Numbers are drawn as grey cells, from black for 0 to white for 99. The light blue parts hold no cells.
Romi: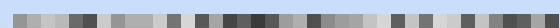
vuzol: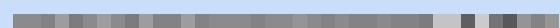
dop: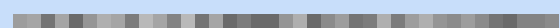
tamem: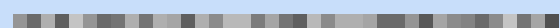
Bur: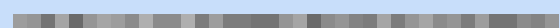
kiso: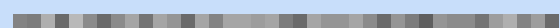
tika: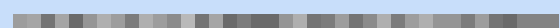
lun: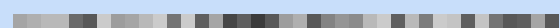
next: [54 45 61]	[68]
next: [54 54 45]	[61]
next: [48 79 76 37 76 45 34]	[37]
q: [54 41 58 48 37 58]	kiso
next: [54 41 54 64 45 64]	[58]

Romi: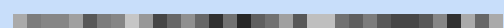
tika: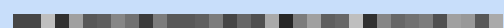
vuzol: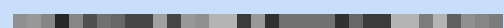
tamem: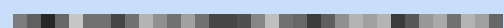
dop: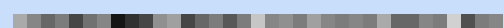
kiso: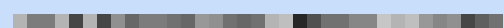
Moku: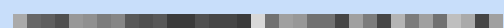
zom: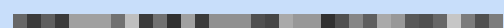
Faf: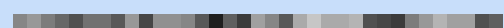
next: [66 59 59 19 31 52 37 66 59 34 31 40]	[77]
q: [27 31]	tamem
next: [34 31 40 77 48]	[31]

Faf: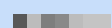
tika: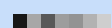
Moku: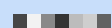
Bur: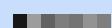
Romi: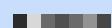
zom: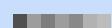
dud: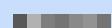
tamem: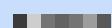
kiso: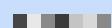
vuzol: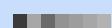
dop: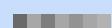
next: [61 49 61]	[53]
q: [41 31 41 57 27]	Romi
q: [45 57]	Bur

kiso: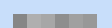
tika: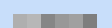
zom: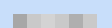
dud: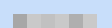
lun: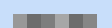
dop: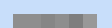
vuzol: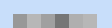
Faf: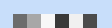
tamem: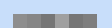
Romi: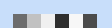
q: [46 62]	tamem
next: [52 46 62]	[46]
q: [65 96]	Faf
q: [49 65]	lun

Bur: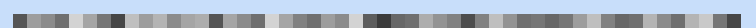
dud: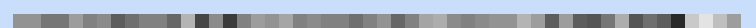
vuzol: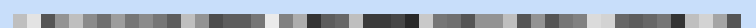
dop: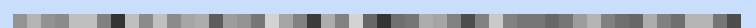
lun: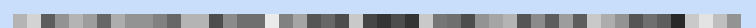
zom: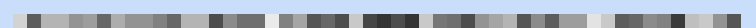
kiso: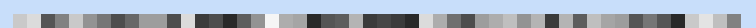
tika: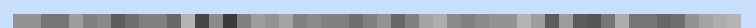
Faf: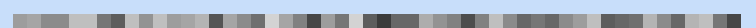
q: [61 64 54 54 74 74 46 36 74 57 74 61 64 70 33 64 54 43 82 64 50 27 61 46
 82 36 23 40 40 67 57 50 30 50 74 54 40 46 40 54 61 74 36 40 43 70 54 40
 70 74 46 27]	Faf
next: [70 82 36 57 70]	[61]
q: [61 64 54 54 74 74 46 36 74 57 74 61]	Faf
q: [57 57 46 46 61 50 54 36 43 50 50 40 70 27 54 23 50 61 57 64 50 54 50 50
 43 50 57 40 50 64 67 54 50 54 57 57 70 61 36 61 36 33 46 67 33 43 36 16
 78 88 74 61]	dud
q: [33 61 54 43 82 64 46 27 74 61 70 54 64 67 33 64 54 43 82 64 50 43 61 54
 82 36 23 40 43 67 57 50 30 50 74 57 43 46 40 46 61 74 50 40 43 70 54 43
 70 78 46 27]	Bur

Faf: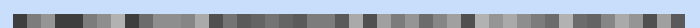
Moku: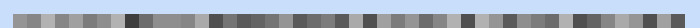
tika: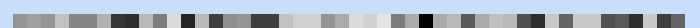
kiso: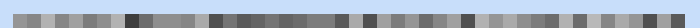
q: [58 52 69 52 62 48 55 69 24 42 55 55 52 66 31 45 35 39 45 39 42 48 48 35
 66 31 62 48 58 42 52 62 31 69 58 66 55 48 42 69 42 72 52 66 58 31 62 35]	kiso
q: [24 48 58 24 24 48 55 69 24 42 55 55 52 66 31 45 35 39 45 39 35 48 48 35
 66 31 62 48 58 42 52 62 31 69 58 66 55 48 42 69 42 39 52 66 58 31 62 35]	Faf
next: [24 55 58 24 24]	[75]

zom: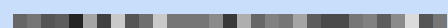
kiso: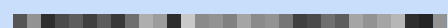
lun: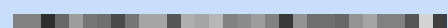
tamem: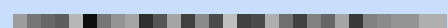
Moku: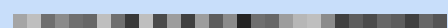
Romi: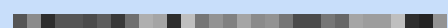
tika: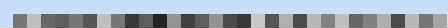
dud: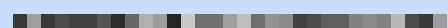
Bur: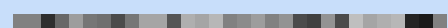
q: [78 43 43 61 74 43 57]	dud
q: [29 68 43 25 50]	tamem
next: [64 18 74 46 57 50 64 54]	[57]

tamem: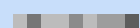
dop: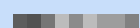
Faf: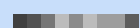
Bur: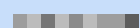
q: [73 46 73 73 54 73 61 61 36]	tamem
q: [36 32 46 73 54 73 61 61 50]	dop
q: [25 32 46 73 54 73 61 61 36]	Faf
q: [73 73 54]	tamem

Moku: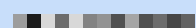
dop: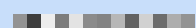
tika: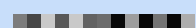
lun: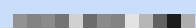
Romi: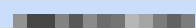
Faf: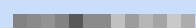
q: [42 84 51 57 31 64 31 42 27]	Moku
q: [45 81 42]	lun
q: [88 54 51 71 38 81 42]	dop
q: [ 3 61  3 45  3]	tika
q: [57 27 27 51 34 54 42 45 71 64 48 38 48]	Romi
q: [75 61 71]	Faf
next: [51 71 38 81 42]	[67]

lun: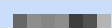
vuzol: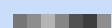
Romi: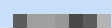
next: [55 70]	[52]
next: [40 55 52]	[55]
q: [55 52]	lun
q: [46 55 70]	vuzol
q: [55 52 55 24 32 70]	lun
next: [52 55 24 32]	[70]

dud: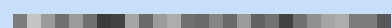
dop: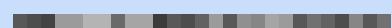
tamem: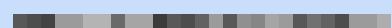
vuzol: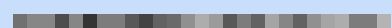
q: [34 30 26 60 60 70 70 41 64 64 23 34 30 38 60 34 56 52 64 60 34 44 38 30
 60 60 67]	tamem
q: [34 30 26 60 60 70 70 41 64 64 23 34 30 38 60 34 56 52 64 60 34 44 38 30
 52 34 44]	dop

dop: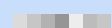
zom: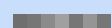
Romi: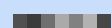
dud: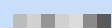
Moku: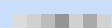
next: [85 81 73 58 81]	[66]
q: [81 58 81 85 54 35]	dud

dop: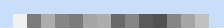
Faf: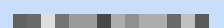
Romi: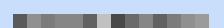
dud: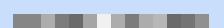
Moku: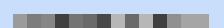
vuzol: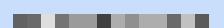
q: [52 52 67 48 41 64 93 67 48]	dud
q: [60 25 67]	vuzol
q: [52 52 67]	dud
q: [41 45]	dud
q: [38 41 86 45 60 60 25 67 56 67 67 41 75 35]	vuzol
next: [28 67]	[56]
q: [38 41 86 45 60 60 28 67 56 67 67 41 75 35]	Faf

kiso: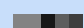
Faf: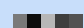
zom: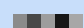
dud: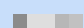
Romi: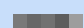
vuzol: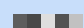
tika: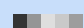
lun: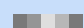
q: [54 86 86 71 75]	dud
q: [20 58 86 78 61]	tika
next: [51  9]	[36]

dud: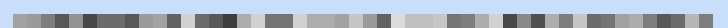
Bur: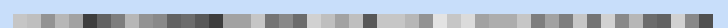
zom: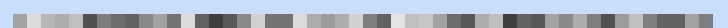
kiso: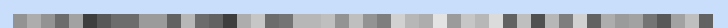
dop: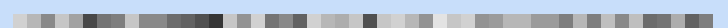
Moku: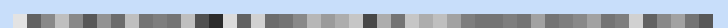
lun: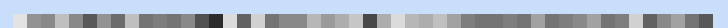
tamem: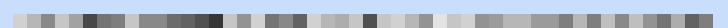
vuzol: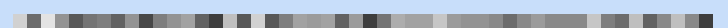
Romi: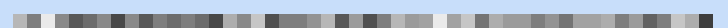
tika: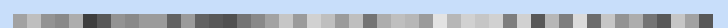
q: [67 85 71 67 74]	lun
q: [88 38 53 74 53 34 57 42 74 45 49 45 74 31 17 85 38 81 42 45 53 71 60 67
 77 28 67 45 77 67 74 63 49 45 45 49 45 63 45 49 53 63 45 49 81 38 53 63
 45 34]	Moku
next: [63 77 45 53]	[42]
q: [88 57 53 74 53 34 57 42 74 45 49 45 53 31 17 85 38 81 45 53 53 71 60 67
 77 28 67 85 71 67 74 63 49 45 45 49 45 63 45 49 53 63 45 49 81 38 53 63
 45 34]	lun
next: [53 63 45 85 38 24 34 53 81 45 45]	[85]

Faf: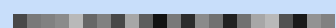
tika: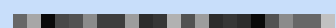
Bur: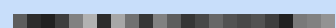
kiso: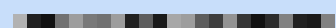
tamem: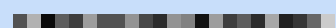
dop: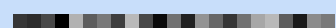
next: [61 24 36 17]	[65]
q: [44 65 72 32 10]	Faf
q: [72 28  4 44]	dop
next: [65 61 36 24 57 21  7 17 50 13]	[10]

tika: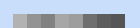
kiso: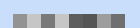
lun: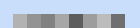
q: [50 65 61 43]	tika
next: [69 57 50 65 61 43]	[36]
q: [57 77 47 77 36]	kiso
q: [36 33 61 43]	kiso
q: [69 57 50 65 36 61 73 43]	lun
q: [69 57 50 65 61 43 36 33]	tika

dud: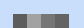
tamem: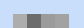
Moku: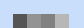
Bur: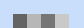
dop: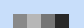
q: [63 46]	dud
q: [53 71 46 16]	dop
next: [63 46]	[39]

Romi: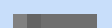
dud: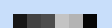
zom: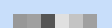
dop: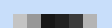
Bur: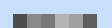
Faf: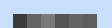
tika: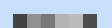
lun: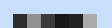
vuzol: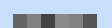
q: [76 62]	zom
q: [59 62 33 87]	zom
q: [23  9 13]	lun
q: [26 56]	tika
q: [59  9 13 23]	dop
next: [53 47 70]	[62]
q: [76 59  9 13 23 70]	dop

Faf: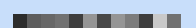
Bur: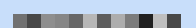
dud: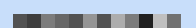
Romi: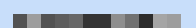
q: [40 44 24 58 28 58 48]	Faf
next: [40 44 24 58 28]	[58]
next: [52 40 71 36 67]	[48]
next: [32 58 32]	[67]
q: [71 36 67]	Bur

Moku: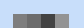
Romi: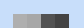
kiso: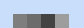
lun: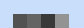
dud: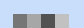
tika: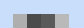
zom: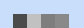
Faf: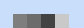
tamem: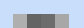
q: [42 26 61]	kiso
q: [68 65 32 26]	Romi
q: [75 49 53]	zom
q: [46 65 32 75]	dud
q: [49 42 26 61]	kiso
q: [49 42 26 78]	Faf

